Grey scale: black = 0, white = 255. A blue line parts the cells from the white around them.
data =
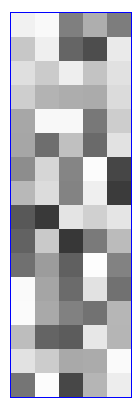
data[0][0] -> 241
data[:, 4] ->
[125, 234, 225, 219, 205, 226, 70, 59, 229, 187, 130, 113, 182, 181, 250, 237]
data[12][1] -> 169
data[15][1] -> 252
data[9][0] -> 98
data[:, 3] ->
[174, 77, 195, 171, 120, 106, 252, 239, 208, 122, 253, 226, 114, 231, 171, 181]
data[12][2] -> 129
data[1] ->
[199, 239, 101, 77, 234]
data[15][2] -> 71
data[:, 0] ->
[241, 199, 223, 206, 167, 166, 141, 184, 88, 98, 112, 250, 251, 189, 226, 117]
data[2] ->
[223, 203, 238, 195, 225]
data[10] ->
[112, 156, 96, 253, 130]
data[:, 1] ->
[249, 239, 203, 179, 248, 110, 214, 220, 57, 201, 156, 165, 169, 100, 204, 252]
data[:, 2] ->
[127, 101, 238, 173, 248, 192, 133, 131, 228, 55, 96, 107, 129, 92, 169, 71]
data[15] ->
[117, 252, 71, 181, 237]
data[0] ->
[241, 249, 127, 174, 125]

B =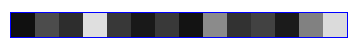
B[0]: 16
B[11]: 27
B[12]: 129
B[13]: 219

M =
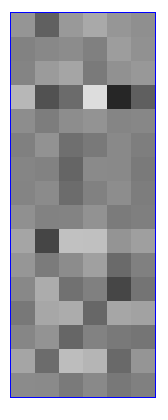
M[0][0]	149
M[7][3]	129
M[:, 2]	[153, 140, 165, 107, 141, 111, 101, 108, 131, 193, 140, 113, 172, 102, 189, 122]
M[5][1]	146
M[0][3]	169
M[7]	[132, 139, 108, 129, 141, 125]
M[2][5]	152
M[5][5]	126
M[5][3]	121
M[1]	[130, 136, 140, 128, 157, 145]
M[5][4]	137
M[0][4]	150
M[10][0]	150
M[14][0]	165
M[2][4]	145
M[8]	[144, 130, 131, 146, 123, 127]
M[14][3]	181
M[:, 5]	[143, 145, 152, 95, 135, 126, 122, 125, 127, 159, 128, 116, 162, 117, 149, 128]
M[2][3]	122
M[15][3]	137
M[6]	[133, 130, 101, 138, 137, 122]
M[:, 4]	[150, 157, 145, 38, 133, 137, 137, 141, 123, 148, 106, 70, 166, 121, 105, 120]
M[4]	[141, 125, 141, 147, 133, 135]
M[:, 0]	[149, 130, 132, 183, 141, 128, 133, 132, 144, 165, 150, 136, 120, 134, 165, 139]
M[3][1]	81

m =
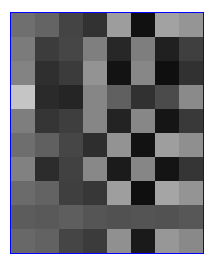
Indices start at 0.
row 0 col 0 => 111
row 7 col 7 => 148
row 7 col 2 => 63
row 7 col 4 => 158
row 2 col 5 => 135
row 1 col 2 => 70
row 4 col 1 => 53
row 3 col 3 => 134
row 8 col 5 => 84
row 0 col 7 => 149
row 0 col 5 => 17
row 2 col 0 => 131
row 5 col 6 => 158
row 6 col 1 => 44
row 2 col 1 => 47
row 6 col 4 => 27
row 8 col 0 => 92
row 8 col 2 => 94
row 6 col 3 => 136
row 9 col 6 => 151
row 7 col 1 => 99
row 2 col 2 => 59
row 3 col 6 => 75
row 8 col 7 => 87
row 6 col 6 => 20
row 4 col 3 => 134

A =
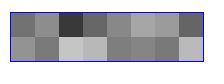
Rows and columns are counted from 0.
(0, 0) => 114
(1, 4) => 126
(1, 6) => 121
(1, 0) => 147
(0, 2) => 57

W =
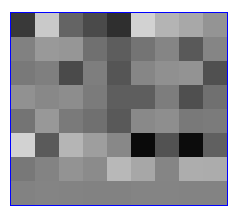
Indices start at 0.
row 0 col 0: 57
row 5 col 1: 90
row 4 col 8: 123
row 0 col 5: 210
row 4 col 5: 137
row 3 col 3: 123
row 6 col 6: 133
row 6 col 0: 120
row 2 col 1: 127
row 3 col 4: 94
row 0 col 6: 180
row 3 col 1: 136
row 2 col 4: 85
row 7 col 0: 130
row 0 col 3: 74
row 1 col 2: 150
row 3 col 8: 112
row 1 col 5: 116
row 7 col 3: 130
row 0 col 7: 168
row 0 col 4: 47
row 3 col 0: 145
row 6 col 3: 139
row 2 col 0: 121
